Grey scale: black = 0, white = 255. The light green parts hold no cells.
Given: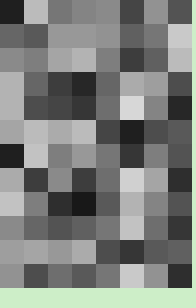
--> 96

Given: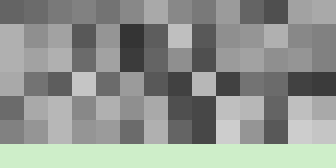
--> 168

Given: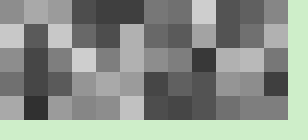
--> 63

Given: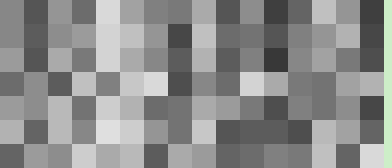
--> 100

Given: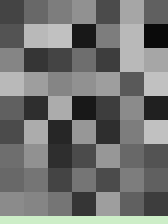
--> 96
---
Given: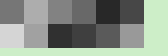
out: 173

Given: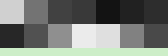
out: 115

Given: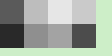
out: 189

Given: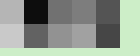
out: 13

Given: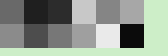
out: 31

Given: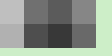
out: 112

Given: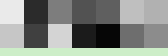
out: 43
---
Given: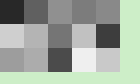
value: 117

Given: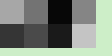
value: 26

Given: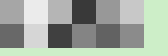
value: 64

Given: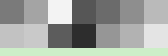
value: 92

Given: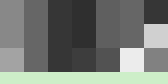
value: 54

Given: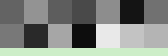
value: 166
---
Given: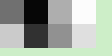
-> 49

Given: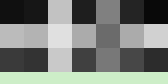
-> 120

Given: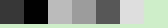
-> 156

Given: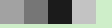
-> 118

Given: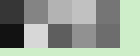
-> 94

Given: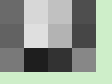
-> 30

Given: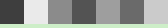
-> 158
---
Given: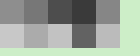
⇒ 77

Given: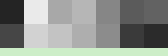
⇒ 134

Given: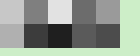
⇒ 226

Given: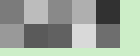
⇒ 137

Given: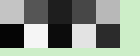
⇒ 30

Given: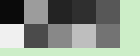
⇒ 35
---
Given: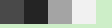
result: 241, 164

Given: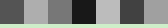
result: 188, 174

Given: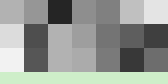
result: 242, 228

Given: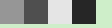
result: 229, 150

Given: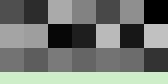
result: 193, 186

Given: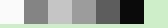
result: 250, 197

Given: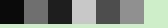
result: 200, 144

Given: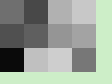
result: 206, 200
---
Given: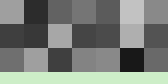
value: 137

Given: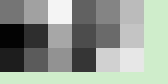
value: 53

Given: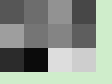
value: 10

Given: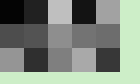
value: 127

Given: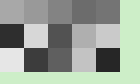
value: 95

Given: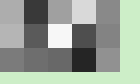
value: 104

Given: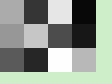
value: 38
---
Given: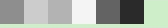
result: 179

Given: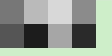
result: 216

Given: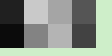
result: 165

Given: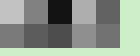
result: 19

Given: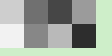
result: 70

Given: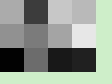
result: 199
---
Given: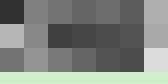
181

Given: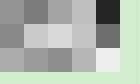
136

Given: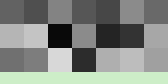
181

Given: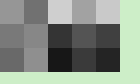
121

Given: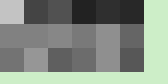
129

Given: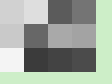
201
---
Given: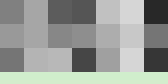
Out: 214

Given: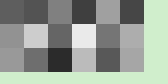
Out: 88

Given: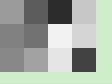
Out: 229

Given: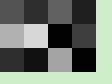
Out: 164

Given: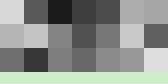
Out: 152

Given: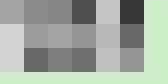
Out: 191

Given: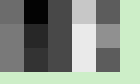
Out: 234

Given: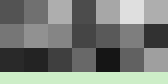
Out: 97

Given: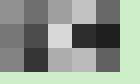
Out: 187

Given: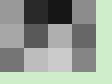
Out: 203
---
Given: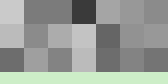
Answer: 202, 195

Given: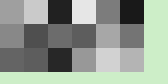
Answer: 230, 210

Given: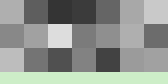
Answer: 221, 201

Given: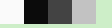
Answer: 250, 194

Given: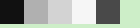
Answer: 246, 211

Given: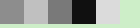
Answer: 219, 192

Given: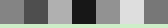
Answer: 222, 176

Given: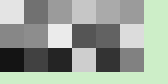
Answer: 235, 228

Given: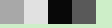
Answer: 225, 168
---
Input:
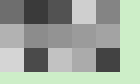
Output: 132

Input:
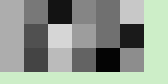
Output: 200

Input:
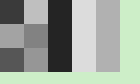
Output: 177

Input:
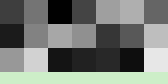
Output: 101

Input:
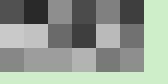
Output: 62

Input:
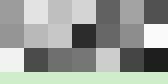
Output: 81

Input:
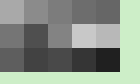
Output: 102

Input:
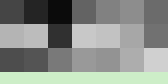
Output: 107
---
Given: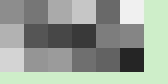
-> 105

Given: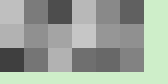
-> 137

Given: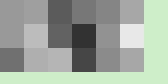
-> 133

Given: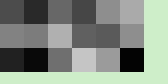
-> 142

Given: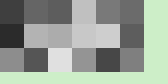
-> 121

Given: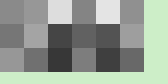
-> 228

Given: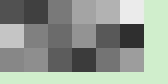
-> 178

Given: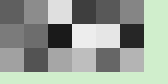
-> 88
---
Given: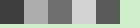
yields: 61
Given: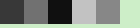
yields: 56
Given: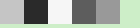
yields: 197
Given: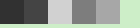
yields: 49
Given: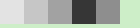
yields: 227
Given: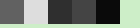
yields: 97
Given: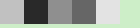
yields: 193
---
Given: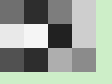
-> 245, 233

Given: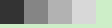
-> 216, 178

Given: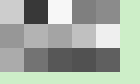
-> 247, 239

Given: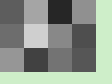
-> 207, 165

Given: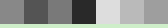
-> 221, 186

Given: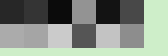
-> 203, 195
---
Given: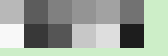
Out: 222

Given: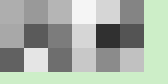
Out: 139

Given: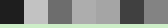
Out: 64

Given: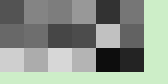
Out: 13

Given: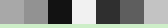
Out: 94

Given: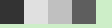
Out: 192

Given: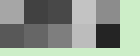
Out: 188

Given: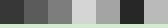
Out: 39

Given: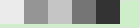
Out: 117
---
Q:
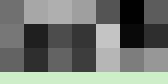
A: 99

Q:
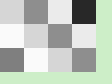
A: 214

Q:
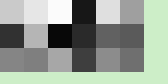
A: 167

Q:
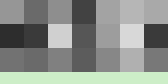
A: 128

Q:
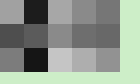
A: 197

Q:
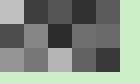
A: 180

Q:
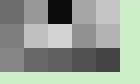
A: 96

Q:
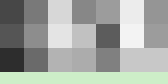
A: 179

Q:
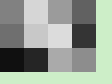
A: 170
